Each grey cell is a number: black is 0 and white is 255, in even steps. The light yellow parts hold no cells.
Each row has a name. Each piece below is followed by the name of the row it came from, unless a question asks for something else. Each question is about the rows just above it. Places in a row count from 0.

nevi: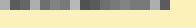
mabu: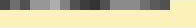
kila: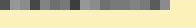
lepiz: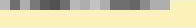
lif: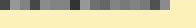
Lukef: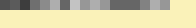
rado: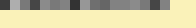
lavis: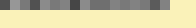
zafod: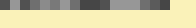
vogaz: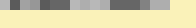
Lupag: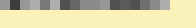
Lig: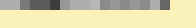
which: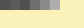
Lupag
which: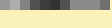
mabu
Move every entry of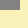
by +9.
[139 139]
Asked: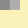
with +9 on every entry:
[148 183]
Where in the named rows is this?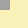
vogaz, 2

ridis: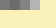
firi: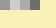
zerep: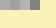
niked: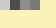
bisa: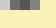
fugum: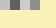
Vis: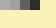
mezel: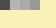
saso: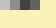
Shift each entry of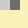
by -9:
[195 100]
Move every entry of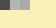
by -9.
[ 68 171 162]
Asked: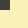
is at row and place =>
saso, 2
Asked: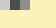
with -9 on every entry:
[195  68 133]
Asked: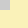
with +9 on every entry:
[213]
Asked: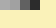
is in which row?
Vis
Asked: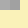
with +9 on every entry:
[180 170]

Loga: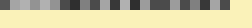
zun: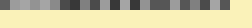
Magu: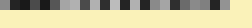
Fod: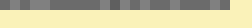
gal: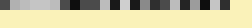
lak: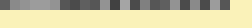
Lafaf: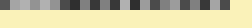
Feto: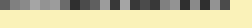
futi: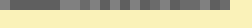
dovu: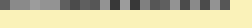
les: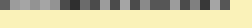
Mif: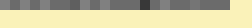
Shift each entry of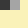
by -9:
[ 47 156]
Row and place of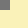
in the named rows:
Mif, 19
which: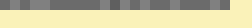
Fod
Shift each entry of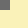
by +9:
[116]
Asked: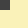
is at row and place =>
lak, 11

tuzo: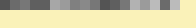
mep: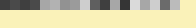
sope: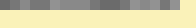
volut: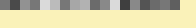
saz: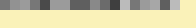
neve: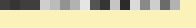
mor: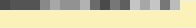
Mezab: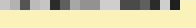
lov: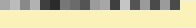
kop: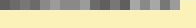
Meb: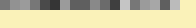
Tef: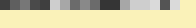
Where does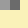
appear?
kop
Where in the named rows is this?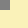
tuzo, 7

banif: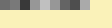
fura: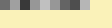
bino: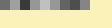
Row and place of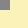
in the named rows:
bino, 8
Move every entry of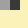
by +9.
[169  66]

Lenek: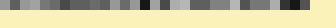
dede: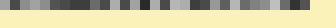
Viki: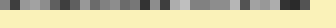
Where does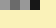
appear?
Lenek
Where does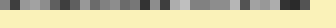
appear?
Viki

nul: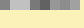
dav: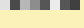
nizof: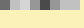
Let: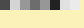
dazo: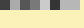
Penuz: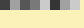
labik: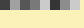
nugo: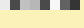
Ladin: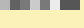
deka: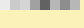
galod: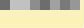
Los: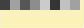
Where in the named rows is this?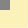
nul, 0
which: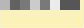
Ladin
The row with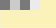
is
Ladin
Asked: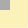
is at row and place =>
dazo, 1
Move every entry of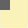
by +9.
[107]
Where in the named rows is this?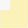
nugo, 5
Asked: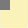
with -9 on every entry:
[112]

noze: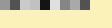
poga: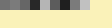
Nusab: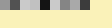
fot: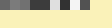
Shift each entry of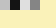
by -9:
[184  11 214 124]
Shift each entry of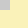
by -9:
[193]
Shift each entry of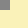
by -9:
[124]
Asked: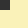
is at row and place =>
fot, 6
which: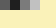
poga
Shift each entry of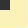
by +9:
[59]

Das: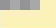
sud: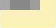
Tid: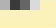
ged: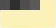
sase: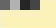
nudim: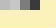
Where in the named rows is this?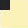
sase, 2
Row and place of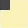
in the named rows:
sase, 3
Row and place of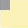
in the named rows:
sud, 3

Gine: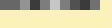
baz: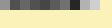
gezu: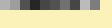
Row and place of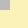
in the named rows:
gezu, 8
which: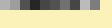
gezu
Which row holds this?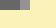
Gine
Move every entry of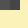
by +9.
[90 79]
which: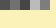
gezu
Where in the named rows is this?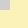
baz, 9
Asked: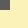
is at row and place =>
baz, 5

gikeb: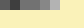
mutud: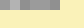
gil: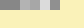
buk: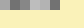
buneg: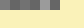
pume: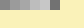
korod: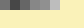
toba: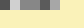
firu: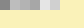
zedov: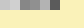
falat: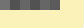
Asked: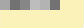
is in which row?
buk
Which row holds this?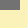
gikeb
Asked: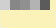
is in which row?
zedov
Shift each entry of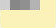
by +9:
[217 144 153 188]
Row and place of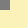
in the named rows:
buneg, 0
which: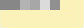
gil
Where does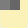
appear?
buneg

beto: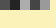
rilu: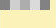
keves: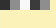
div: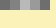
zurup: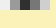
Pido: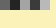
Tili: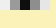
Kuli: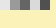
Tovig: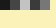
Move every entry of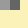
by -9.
[145  92]
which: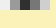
zurup
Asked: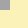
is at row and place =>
Pido, 2
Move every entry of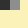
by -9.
[ 39 133]
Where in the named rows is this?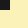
Tovig, 0

